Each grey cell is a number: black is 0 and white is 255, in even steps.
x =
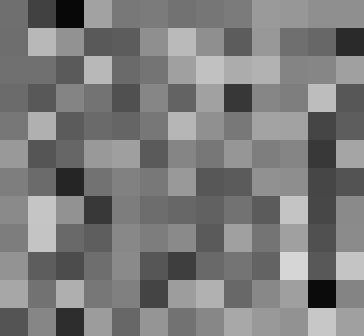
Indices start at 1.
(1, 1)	111
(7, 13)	83
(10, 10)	99
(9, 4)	94
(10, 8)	105
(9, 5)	136
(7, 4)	114
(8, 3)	146
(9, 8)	90
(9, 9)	160
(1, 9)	123
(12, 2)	134
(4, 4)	115
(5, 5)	101
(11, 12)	11
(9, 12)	80
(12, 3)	45
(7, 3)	37
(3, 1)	112
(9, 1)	125
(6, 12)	56
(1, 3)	8
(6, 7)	133
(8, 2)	197
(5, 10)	163
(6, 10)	126
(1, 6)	123
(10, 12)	88
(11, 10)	136
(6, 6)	90
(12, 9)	168
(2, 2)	184
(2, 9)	92
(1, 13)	143
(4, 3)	132

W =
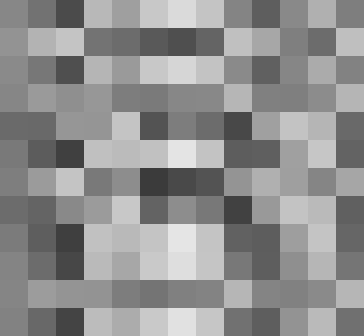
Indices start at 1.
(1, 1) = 135
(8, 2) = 100
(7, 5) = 141
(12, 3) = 68
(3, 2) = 119
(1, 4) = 184
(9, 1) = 123
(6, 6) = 193
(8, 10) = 153
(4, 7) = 135
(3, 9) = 138
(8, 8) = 120
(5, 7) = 125
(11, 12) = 138
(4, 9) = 182
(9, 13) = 102
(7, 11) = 159
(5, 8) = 108
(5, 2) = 105
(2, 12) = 108
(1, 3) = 75
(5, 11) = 195
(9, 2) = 94
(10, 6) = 201
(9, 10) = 93
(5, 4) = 149
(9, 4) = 193
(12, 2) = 104
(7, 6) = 59
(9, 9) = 97
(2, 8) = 100
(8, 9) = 65
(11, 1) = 133
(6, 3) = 64
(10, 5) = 167

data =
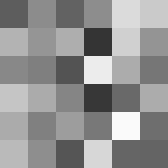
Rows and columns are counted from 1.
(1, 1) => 93
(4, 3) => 133
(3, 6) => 118
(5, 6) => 110
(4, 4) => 55
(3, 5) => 172
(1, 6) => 202
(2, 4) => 52
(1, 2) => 140
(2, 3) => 174
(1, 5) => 219

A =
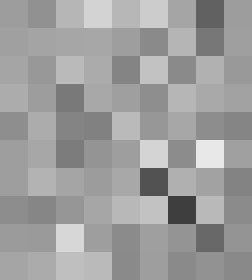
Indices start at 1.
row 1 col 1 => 157
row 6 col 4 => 148
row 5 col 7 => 167
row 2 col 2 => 164
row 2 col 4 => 167
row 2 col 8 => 119
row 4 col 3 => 121
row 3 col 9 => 153
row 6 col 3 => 124
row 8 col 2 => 134
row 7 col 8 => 162
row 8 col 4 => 166
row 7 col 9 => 131
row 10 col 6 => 158
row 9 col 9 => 148
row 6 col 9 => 160
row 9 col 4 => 158
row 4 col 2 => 157
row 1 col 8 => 97
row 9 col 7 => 148
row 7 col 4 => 156
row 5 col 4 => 129
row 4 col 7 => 182
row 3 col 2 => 152
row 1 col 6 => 204

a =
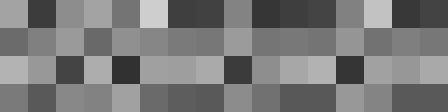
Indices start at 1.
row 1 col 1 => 163
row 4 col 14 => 132
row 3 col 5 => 49
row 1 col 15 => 56
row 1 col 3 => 141
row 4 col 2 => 89
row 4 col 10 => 113
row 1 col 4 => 163
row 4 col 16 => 89
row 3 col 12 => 178
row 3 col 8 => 170
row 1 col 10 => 54
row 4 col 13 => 152
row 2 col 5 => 144
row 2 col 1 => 107
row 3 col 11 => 167

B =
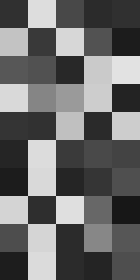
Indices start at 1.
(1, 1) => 48
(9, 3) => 43
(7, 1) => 28
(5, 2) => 49
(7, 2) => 217
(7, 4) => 53
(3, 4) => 202
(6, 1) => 37
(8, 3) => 223
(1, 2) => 221
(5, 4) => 42
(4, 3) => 154
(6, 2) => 220
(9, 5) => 86
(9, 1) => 77

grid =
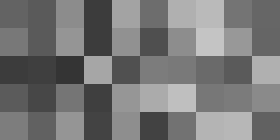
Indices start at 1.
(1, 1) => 99
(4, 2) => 71
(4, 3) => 117
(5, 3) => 149
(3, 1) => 60
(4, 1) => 91
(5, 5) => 142
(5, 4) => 67
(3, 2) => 63
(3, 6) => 124
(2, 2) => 90
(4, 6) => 171
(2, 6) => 79
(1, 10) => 102

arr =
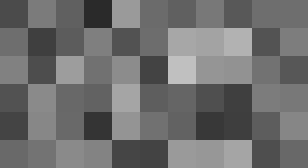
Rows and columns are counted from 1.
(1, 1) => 75
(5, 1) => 68
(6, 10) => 78
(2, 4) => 127
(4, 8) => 79
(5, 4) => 52
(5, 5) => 148
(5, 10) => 93
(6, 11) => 104
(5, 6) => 113
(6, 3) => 138
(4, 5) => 165
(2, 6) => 109
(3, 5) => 140
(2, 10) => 83
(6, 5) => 69
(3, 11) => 87
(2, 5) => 82

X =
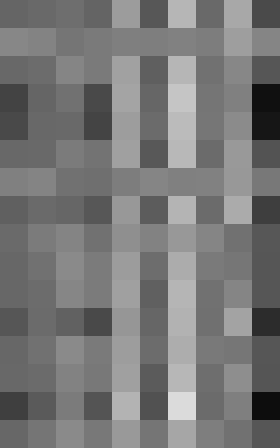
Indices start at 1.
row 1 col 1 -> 101
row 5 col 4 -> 68
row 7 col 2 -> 132
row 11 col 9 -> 133
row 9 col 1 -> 106
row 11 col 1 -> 103
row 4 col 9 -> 128
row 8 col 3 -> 102
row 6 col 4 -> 115
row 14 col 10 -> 85
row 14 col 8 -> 110
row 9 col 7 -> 152
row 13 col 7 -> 173
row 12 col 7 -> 178
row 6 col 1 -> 104
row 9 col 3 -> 132
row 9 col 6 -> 130
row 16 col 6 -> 117
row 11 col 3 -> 134
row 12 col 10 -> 44
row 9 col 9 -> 113
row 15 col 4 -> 84
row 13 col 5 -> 157
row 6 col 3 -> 123
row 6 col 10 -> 83
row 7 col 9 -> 152
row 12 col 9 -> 163
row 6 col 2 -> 105
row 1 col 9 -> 168
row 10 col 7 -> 172
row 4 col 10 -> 16
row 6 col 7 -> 184
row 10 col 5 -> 156
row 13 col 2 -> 113
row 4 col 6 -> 102

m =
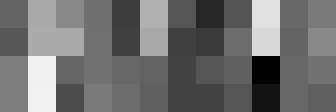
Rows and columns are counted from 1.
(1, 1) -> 100
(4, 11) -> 103
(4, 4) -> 122
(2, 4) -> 113
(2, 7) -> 64
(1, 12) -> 123
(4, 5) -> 108
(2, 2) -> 171
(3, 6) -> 98
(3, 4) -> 113
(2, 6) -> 169
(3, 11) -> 103
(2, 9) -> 108
